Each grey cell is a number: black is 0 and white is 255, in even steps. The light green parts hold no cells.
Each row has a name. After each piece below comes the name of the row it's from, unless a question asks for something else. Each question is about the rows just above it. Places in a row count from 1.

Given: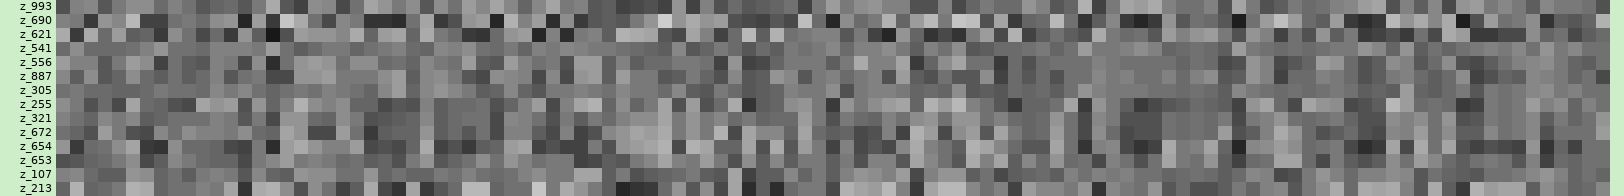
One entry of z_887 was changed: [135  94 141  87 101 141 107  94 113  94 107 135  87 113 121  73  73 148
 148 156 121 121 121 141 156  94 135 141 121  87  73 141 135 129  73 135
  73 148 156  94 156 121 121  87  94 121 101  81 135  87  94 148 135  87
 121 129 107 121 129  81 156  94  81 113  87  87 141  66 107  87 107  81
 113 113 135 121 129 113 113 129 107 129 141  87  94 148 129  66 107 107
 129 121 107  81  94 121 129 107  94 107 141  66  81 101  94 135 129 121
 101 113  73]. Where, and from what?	12, [129]
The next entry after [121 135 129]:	[121]

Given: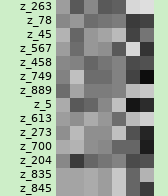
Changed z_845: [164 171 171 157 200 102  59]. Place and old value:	2, [164]
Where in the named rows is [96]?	z_263, 5
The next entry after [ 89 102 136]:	[192]
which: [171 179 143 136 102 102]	z_700

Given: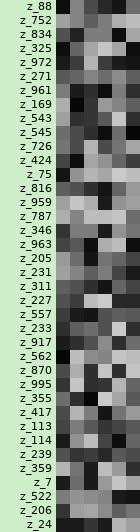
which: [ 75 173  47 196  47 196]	z_870
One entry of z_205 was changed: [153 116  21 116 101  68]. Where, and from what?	2, [109]
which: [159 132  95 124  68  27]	z_231
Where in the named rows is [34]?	z_834, 2
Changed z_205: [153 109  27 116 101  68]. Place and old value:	3, [21]

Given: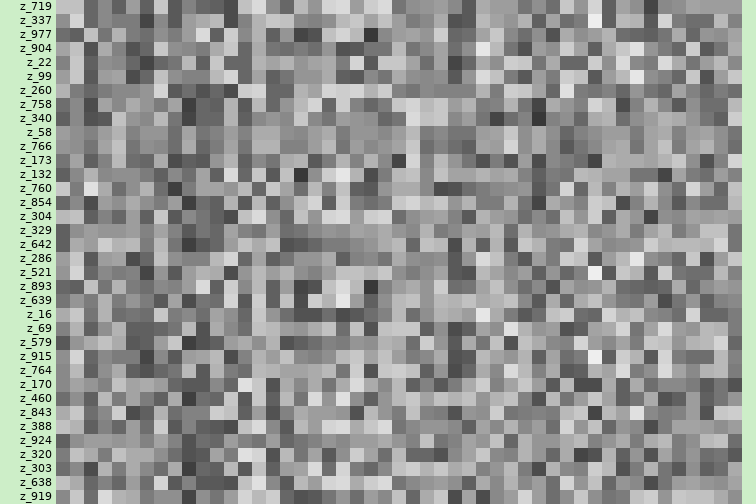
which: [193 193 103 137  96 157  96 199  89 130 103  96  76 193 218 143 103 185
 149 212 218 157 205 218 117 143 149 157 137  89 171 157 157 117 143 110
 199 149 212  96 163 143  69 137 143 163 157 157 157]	z_719
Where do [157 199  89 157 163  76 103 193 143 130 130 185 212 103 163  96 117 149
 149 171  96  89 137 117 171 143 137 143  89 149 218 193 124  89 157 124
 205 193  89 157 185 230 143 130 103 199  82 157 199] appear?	z_99
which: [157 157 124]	z_58
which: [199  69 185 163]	z_843
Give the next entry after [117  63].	[89]
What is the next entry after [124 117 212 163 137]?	[143]
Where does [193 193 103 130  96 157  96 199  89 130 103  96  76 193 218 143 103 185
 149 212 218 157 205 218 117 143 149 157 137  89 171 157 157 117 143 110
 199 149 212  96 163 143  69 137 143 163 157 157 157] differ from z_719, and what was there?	4, [137]

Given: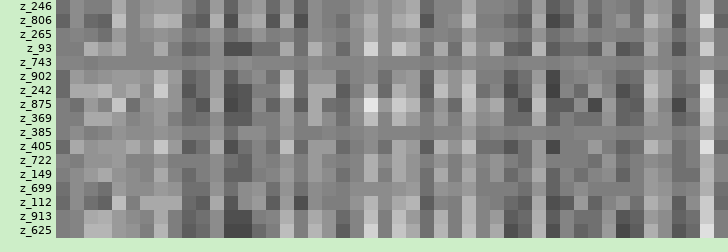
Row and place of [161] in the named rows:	z_265, 47
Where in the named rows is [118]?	z_265, 10
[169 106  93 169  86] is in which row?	z_112

